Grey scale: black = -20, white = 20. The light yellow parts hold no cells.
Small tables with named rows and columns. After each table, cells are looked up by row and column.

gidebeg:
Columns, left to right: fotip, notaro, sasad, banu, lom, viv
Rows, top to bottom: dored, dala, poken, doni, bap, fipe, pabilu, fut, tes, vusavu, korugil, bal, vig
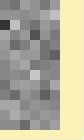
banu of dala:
3
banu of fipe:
4
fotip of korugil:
6
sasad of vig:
-3
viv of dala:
10
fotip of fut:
1
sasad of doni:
4
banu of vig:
5
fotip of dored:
0
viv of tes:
6
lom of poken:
4
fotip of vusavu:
0
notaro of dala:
3
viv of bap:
0

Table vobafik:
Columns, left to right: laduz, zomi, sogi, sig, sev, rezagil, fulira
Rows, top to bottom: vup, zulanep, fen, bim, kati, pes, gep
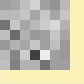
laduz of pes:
9
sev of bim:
5
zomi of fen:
11
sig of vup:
13
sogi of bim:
8
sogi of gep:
8
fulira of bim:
6
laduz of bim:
10

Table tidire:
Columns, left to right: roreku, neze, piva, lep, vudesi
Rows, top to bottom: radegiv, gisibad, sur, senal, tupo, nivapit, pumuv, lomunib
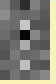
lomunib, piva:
-5
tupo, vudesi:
-7
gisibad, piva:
-4
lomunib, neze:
-2
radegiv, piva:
-13
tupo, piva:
7
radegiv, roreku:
0
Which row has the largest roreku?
gisibad

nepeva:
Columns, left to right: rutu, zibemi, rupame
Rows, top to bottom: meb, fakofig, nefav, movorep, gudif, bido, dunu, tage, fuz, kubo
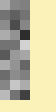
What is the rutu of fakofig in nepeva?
-2
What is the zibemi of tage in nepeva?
2
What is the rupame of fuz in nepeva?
7
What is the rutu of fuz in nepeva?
1
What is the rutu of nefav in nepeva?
2
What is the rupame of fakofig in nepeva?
-2
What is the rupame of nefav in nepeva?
1
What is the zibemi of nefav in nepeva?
-8
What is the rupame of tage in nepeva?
0
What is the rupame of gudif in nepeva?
13
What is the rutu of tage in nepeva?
-3
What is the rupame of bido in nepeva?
6
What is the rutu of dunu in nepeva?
7
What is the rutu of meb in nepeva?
7
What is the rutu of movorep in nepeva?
7
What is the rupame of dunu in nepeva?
-4
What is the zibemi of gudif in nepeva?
-2
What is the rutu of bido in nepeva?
-6

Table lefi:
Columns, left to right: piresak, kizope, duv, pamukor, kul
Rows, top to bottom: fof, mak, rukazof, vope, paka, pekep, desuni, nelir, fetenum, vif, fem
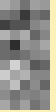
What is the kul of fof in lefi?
4
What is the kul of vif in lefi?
2
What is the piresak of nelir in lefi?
12
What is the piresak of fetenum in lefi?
4
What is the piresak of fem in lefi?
6
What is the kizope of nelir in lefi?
6
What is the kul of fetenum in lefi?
-4
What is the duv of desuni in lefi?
4
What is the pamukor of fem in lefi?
-2
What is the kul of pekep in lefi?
2
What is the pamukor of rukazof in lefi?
1
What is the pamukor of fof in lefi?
5
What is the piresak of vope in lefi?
8
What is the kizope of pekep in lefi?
-4
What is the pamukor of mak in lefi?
-2
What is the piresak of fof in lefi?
7

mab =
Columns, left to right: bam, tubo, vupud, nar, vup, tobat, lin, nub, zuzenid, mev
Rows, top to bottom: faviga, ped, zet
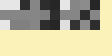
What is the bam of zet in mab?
16
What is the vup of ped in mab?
0
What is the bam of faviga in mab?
16
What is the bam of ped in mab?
1
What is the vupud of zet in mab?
0
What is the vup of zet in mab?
-13
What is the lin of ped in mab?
1

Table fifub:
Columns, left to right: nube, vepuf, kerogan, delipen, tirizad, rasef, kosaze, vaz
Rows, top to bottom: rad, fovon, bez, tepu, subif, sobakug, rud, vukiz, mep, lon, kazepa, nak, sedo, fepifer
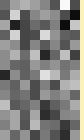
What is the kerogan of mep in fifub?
4
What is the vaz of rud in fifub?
0
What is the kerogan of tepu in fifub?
-9
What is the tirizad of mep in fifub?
0
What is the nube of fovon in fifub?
-7
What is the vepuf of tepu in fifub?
13
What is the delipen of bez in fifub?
-3
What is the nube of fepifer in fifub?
5
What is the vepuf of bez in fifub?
-15
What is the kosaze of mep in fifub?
8
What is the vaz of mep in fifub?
10
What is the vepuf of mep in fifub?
-5
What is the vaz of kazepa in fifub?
7
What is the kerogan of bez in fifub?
-9
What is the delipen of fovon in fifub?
1
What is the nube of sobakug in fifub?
2
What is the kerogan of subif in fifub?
-9
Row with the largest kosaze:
rad

